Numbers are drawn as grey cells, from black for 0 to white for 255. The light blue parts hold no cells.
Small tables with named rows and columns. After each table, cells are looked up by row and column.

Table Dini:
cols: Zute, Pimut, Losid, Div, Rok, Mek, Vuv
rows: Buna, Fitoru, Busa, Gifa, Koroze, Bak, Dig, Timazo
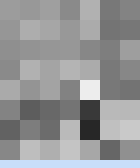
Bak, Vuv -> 184
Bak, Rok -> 57
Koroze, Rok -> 237
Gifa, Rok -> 171
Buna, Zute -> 156
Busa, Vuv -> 158
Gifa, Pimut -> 177
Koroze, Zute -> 170
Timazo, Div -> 196
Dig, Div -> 186
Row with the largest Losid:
Timazo

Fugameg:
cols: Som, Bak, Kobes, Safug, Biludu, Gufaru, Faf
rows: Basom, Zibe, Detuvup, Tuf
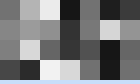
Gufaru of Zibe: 214
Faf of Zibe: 148
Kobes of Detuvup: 101
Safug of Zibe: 51
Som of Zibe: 134
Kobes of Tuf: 242
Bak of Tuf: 43
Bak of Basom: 180
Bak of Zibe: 155
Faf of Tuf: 112
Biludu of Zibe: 120
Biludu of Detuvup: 81
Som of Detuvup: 127
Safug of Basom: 22
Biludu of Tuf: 113

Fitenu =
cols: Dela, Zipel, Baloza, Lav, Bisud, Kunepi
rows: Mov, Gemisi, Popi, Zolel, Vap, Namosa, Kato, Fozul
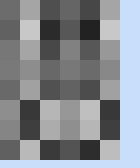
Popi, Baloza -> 72
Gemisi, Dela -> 97
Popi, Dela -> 119
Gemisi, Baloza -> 43
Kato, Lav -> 143
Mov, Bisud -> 71
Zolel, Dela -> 121
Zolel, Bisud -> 107
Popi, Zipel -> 165
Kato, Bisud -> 182
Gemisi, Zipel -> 200
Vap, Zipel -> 161
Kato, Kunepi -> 63
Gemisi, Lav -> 87
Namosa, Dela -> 142
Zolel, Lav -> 120
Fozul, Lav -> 83
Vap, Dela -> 105
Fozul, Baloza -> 58
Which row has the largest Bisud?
Namosa

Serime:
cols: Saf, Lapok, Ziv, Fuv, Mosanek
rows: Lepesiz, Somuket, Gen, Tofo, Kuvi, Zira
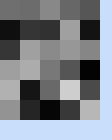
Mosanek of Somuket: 19
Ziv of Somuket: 49
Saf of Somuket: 15
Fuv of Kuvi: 206
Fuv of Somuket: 160
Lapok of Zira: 37
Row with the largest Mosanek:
Zira

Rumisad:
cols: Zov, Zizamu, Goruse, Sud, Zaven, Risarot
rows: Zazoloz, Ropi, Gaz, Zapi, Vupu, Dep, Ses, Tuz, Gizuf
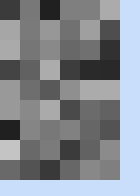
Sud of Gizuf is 103
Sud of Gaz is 104
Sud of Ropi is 113
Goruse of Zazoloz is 32
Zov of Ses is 32
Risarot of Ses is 83
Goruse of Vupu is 89
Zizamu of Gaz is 118
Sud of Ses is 129

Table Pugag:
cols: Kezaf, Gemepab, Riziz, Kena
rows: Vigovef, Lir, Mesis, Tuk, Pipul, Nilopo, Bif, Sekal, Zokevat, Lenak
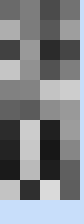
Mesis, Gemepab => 153
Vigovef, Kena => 114
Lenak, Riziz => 218
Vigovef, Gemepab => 125
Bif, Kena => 156
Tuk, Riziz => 82
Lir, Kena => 158
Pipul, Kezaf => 129
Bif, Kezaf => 44
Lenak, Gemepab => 47
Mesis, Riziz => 43
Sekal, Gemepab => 200
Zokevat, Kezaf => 26
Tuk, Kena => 126
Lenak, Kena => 94
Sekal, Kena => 134
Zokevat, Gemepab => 186
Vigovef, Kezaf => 106
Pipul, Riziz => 195
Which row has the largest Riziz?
Lenak

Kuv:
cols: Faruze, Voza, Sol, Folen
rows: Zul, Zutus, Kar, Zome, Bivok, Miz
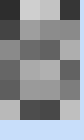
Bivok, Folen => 125
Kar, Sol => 98
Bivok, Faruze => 94
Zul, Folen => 54
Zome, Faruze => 102
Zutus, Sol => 140
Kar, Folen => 174
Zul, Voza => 207
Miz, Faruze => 185
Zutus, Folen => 138

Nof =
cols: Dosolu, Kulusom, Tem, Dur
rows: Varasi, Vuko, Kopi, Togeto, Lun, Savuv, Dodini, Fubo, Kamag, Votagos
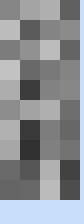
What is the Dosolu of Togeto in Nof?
194
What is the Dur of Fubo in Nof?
115
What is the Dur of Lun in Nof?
135
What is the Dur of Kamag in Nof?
66
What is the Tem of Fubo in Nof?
128
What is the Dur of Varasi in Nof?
96
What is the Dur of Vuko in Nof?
139
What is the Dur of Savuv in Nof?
110
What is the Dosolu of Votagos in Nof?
101
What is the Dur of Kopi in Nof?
100
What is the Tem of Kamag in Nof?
177
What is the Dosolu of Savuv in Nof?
141
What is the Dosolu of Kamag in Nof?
106
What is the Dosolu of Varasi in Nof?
134
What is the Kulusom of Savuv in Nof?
163
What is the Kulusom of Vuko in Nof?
91
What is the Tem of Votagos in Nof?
187
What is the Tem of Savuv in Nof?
175
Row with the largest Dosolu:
Togeto

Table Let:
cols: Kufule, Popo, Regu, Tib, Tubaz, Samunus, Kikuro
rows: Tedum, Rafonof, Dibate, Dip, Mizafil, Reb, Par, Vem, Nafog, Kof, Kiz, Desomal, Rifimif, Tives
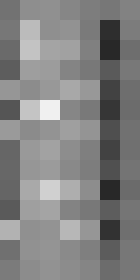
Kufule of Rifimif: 112
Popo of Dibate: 195
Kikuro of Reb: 108
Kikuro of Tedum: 130
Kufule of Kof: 101
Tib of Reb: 134
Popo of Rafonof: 187
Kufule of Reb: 85
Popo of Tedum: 142
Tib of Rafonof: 146
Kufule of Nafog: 103
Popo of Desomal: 144
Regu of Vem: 162
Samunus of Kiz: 93
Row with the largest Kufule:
Desomal

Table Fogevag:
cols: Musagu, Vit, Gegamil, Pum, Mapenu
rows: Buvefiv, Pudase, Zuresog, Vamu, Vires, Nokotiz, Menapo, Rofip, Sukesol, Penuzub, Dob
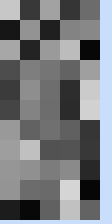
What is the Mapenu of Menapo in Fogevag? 54
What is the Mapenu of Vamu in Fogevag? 159
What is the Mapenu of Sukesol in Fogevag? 40
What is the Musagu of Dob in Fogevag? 28
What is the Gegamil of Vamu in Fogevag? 117
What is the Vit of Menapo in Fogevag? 98
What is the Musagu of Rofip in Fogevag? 158
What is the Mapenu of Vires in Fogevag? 203
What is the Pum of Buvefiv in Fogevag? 53
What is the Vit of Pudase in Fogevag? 147
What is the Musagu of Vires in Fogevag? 59
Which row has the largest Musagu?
Buvefiv

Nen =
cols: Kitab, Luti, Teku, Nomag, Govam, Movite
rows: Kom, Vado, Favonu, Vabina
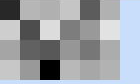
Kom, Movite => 177
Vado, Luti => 77
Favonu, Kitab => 165
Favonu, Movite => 172
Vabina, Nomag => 184
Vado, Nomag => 125
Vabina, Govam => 167
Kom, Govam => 92

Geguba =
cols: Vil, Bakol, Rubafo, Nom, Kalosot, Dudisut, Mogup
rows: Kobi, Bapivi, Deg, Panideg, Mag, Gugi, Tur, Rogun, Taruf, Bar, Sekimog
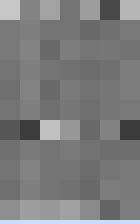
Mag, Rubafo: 106
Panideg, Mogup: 125
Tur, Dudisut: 130
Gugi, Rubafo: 111
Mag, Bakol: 131
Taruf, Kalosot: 108
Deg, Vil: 121

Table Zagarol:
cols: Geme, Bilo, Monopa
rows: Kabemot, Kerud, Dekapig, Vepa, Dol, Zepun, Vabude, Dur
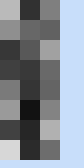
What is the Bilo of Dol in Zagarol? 53
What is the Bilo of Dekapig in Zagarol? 88
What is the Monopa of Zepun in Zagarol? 131
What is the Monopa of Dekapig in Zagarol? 161
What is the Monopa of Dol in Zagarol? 100
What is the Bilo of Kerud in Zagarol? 103
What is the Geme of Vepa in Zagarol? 64
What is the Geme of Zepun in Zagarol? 154
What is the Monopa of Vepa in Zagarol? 105
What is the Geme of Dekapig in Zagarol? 55
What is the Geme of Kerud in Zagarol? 143
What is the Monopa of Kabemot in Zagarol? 127

